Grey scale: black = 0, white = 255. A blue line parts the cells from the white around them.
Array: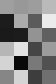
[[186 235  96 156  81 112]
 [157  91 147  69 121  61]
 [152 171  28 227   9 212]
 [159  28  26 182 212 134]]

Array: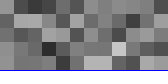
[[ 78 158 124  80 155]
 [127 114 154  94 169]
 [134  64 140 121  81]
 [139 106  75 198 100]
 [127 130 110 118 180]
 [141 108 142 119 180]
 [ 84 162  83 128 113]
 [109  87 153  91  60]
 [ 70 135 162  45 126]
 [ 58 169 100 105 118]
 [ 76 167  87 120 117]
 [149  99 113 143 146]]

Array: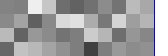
[[168 181 135 145]
 [187 158 150 140]
 [115 212 110 153]
 [140 120 182 126]
 [113 172 204  64]
 [ 98 224 126 126]
 [110 218 115 145]
 [198 137 139 164]
 [239  96 152 184]
 [128 163  99 194]
 [131 137 186 103]]

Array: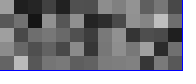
[[ 72 110  31 112  88]
 [119 191  74  43 122]
 [ 95 133  78 160  54]
 [147 145  52 120 129]
 [128  74 145 142 126]
 [141  45 121 119 124]
 [ 79  36  61  54  98]
 [ 80 144  80 139  94]
 [ 33  86 105  72 121]
 [ 65 145 119  98 117]
 [ 37  21 110  79  87]
 [ 31 113  73 103 186]
 [159  88 159 140 100]]

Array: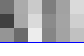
[[218 207 193]
 [162 164 163]
 [126 139 134]
 [202 218 237]
 [171 169 107]
 [114  64 149]]

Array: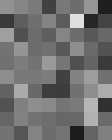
[[ 31  68 104  83  59 112 171  49 106 128]
 [149  38  89 106 100 157 142 182 177 100]
 [109 224 109 142  80 130 113 122 104  28]
 [120  92 133  88 118  65  61 117 103 116]
 [ 65 132  95 113 154 124  62 137 110 108]
 [122 111 108 108 115 121 105 142 114 132]
 [133  94  80 148 125 121 170 128 130  86]
 [145  58 159 115 112 141  99  82 102 115]]
